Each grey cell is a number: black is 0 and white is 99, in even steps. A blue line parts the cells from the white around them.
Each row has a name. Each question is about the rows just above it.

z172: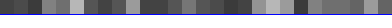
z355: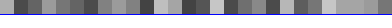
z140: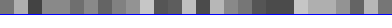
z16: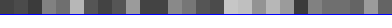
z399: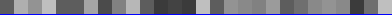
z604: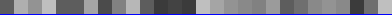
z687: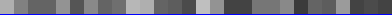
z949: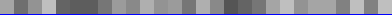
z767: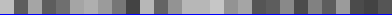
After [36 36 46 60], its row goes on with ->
[53 68 57 60 46 68 53 33 39 46 64 74 57 64 64 50 74 50 74]
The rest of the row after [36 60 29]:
[26 33]
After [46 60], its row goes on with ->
[53 68 57 60 46 68 53 33 39 46 64 74 57 64 64 50 74 50 74]

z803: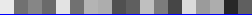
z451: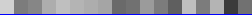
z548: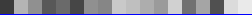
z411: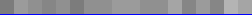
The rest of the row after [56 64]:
[52 60 52 70 64]
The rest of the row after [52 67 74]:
[70 67 64 41 44 60 48 37 74 48 70 23 44]

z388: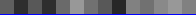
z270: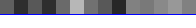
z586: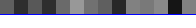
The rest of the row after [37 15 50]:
[47 53  8 50]
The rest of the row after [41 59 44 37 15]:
[50 47 53  8 50]
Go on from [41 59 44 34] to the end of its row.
[15 50 44 53 59 50]

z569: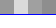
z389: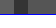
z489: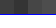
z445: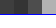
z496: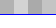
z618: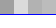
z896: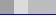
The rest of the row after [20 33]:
[33]
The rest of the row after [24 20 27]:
[30]
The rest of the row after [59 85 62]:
[55]
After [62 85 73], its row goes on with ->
[73]
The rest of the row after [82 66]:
[76]

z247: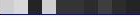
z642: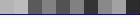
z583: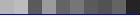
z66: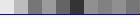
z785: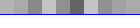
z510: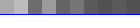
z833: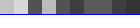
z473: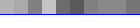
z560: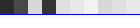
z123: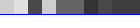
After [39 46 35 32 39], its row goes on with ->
[14]
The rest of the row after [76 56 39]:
[76 56 63 66]
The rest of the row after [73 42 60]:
[39 46 35 32 35 32]
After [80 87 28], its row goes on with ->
[80 39 39 20 28 24 24]
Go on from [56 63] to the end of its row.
[66]
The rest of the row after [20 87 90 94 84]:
[87 90]
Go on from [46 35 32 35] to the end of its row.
[32]

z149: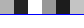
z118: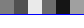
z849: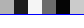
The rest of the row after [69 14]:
[99 59 11 76]
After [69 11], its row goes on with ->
[95 42  2 79]
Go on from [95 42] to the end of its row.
[ 2 79]

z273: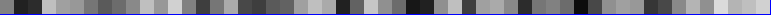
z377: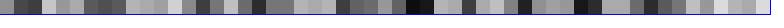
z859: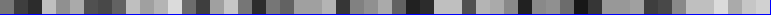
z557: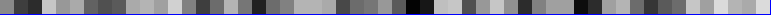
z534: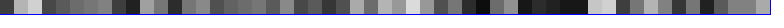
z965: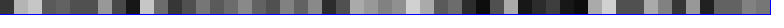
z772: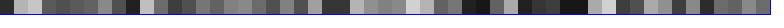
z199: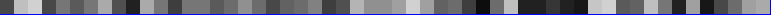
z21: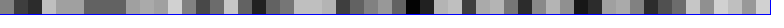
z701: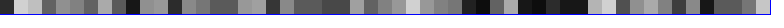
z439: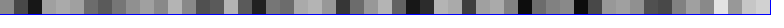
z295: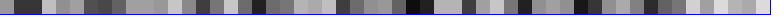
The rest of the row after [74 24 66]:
[70 46 17 53 70 56  9 17 62 66 50 17 31 42 77 56 81 74 59 81]
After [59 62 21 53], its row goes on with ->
[35 35 28 28 62 38 50 59 81 59 50 46 13  5 38 66  9  5 17  9  9 70 81 31
 56 66 50 24 53  9 35 35 46 77]

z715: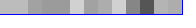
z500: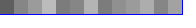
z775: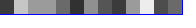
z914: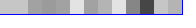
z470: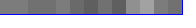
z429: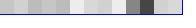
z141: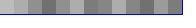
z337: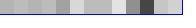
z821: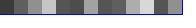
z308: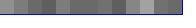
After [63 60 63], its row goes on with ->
[88 63 70 88 52 27 77 70]
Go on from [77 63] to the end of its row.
[60 63 88 63 70 88 52 27 77 70]

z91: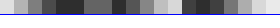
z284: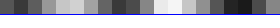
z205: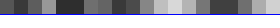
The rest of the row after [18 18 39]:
[39 18 33 52 74 84 25 18 25 46 67 84 91]
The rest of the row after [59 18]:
[18 43 39 22 29 52 74 84 70 46 25 25 43 67 81]
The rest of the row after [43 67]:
[81]
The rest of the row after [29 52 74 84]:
[70 46 25 25 43 67 81]
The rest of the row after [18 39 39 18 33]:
[52 74 84 25 18 25 46 67 84 91]

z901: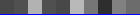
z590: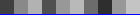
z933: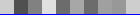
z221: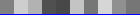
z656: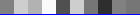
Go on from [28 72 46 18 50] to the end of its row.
[42]
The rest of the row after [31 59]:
[72 42 18 59 76]
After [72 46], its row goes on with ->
[18 50 42]
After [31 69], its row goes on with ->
[31 28 72 46 18 50 42]
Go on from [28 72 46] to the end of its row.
[18 50 42]
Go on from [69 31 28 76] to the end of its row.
[46 83 56 46]

